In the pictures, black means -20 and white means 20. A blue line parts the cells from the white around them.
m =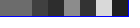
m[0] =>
-3
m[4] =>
2
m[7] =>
-15

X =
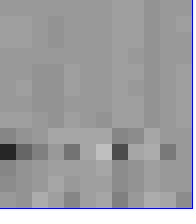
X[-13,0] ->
4
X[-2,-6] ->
5
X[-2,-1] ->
4
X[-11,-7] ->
4
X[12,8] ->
4
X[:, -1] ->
[4, 5, 4, 4, 5, 5, 5, 5, 4, 4, 4, 4, 2]
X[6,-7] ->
4
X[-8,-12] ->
4
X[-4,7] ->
-8
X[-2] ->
[2, 3, 4, 6, 4, 5, 5, 2, 3, 5, 4, 4]
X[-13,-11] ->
4
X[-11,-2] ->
4
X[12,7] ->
0
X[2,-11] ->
5
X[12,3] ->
5
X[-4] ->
[-14, -4, 0, 4, -2, 6, 10, -8, 6, 7, -1, 4]
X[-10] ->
[4, 4, 4, 4, 4, 4, 4, 5, 4, 3, 4, 4]
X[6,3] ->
3
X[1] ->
[5, 5, 4, 3, 4, 4, 4, 5, 5, 3, 4, 5]
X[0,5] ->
4
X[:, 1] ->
[4, 5, 5, 4, 4, 5, 4, 5, 3, -4, 3, 3, 3]
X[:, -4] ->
[5, 5, 5, 4, 5, 4, 5, 5, 2, 6, 3, 3, 4]
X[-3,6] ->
6
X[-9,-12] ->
4
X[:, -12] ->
[4, 5, 5, 4, 4, 4, 4, 5, 1, -14, 1, 2, 4]
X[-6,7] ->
5
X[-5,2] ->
4

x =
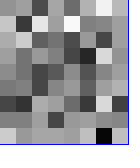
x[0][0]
3
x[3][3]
0
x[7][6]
2
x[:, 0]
[3, 11, 7, 5, 2, -1, -9, 0, 12]
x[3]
[5, -2, 4, 0, -9, -14, 14, 3]
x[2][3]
-2
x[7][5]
5
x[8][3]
6
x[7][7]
1
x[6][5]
-11
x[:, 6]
[18, 1, -9, 14, 1, 5, 14, 2, -19]
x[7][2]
5
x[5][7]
8
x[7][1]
0
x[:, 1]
[5, -11, 12, -2, -2, 0, -12, 0, 4]
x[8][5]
10
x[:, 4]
[-3, 19, -8, -9, 2, 4, -3, 4, 5]
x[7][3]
-9
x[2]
[7, 12, -5, -2, -8, 4, -9, 5]
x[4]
[2, -2, -9, -6, 2, -7, 1, 5]
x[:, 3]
[6, 5, -2, 0, -6, 1, 5, -9, 6]
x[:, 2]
[-8, 16, -5, 4, -9, -9, 7, 5, 6]

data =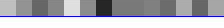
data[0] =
10
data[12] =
-4
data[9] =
0
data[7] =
-1
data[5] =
2

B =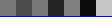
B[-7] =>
-1
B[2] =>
-1

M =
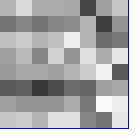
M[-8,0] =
8
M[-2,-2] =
19
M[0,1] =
14
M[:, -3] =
[-9, 8, 8, 15, 12, -4, -1, 1]
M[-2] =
[5, 3, 3, 3, 7, -1, 19, 17]
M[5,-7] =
-5
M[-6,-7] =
12
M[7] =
[11, 12, 8, 15, 15, 1, -2, 16]
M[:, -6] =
[7, -2, 8, 1, 6, -11, 3, 8]
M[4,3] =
5
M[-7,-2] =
-10
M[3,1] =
9
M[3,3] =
13
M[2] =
[10, 12, 8, 10, 17, 8, -3, -1]

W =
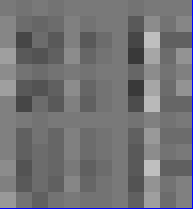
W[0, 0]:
-1
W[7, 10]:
-2
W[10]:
[2, -7, -3, -4, -1, -5, -3, -1, -6, 10, -5, -5]
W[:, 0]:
[-1, 1, 1, 5, 2, 5, 0, 0, 0, 0, 2, 0, 4]
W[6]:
[0, -9, -3, -6, 0, -5, -2, -1, -8, 9, -4, -4]
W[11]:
[0, -6, -3, -5, 1, -4, -2, -1, -7, 3, -2, 0]
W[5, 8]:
-11
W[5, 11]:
3
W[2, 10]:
-5
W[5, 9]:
6
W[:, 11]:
[-1, 1, -5, 3, 0, 3, -4, -1, -3, -1, -5, 0, 0]
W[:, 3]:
[-2, -3, -6, -5, -2, -5, -6, -1, -4, -4, -4, -5, -2]
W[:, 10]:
[-1, -2, -5, -3, -2, -3, -4, -2, -3, -2, -5, -2, -3]
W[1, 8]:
-6
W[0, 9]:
-1
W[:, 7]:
[-1, -1, -1, -1, -1, -1, -1, -1, -1, -1, -1, -1, -1]
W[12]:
[4, -2, -5, -2, -1, -2, -2, -1, -5, 5, -3, 0]
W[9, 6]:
-2
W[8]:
[0, -5, -2, -4, 0, -3, -2, -1, -5, 4, -3, -3]
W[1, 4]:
0
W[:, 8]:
[-2, -6, -9, -11, -4, -11, -8, -2, -5, -6, -6, -7, -5]
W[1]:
[1, -3, -4, -3, 0, -2, -1, -1, -6, 2, -2, 1]
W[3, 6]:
-2
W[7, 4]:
-1
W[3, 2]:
-7
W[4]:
[2, -2, -3, -2, -1, -2, -1, -1, -4, 2, -2, 0]
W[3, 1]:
-6

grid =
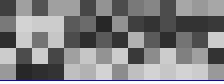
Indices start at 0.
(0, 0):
-10
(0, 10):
-8
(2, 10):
-13
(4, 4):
10
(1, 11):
-12
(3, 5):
11
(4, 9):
13
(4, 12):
12
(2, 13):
12
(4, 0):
4
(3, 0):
12
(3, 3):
-9
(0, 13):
6
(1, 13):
-11
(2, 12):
-8
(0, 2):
-7
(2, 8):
8
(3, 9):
2
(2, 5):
-13
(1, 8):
-10
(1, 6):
-14
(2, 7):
-12

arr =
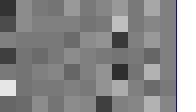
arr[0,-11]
-12
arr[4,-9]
0
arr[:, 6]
[1, -1, 3, -1, 3, 3, -10]
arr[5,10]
-1
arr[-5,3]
-1
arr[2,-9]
-1
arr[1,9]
1
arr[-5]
[0, -1, -1, -1, -3, 2, 3, -11, 0, 4, 0]
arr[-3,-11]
-1
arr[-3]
[-1, -2, 0, 1, -4, 0, 3, -13, -2, 8, 0]
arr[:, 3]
[-2, 0, -1, -1, 1, -1, -2]
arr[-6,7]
10
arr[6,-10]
-3
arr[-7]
[-12, 2, -1, -2, 4, -1, 1, 4, -1, 6, 0]
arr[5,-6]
-1
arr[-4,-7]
2
